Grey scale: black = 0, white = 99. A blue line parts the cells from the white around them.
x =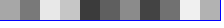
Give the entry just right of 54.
26
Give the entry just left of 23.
77

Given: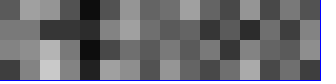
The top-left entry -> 35
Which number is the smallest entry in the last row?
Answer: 13
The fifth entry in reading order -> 5
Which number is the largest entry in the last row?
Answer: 78
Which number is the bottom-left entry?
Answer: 24
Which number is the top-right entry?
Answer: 32
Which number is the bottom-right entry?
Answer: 24
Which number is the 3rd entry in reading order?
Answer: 58
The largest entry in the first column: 51
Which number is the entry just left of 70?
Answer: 55
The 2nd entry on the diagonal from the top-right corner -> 24
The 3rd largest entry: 66
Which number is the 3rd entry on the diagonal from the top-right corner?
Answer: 39

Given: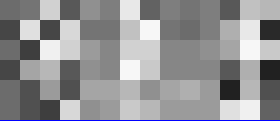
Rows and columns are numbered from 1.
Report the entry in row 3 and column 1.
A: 42
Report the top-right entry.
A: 71
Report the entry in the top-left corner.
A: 42
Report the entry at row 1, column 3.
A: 81
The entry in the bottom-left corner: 42
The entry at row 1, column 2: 45
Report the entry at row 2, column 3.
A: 27
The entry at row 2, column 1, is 27
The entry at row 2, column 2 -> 87
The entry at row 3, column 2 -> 24
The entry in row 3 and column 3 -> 93

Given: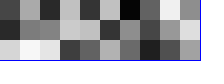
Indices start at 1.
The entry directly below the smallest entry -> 55
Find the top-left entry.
27
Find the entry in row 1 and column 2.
66
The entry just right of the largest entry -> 89
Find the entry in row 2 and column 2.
48
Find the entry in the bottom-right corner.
63
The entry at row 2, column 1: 16
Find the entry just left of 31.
12
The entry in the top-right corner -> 55

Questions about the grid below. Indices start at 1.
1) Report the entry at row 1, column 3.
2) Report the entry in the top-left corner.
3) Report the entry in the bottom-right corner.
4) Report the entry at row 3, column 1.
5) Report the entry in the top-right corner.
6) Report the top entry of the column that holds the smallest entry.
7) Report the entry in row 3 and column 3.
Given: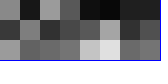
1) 60
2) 53
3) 45
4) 60
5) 12
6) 3
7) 41

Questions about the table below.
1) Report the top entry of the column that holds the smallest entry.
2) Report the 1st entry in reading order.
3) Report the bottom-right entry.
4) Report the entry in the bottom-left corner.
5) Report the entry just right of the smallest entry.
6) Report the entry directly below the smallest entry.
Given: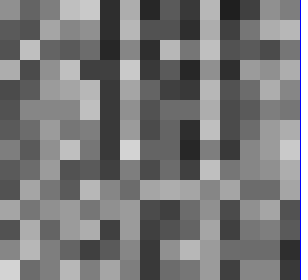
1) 12
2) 56
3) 22
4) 82
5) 25
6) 25

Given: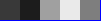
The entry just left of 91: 62
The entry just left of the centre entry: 11

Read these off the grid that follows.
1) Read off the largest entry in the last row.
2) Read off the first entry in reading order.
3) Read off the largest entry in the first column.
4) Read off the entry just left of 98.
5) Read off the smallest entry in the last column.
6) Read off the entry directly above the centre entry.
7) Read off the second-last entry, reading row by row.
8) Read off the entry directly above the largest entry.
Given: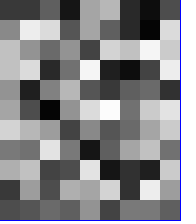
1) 57
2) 22
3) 82
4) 85
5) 19
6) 33
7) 47
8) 22

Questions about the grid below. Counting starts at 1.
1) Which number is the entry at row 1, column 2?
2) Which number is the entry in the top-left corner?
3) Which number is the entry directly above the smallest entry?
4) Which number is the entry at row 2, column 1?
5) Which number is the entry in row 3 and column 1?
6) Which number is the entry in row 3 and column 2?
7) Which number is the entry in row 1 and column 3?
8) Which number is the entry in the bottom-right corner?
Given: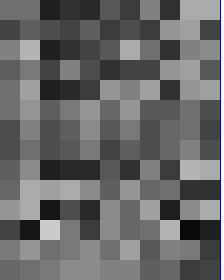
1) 43
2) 43
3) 54
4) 26
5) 50
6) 70
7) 12
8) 26

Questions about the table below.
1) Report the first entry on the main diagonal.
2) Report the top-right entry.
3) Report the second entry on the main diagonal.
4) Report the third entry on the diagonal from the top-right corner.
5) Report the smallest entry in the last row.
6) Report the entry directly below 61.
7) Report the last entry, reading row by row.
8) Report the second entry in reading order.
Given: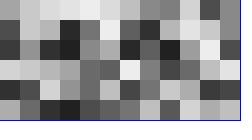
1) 64
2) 53
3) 78
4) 61
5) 13
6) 41
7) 74
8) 78

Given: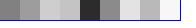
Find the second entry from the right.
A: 72
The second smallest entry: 50
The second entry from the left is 61

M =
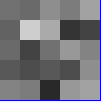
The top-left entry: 44
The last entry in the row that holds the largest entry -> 26
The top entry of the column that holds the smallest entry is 55
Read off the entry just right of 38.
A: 80
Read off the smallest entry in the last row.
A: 16
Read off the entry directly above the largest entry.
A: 41
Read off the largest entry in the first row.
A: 63

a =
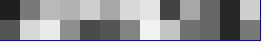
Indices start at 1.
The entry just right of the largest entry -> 76
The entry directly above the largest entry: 88
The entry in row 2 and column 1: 33
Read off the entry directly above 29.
80
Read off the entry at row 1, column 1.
12
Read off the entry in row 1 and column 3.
72

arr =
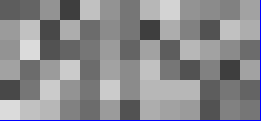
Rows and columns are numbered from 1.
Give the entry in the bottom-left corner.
85
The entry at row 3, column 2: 85
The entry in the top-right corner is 63
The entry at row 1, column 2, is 39
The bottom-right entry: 46
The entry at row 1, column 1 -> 36
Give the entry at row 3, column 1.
57
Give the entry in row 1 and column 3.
57
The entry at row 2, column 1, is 60
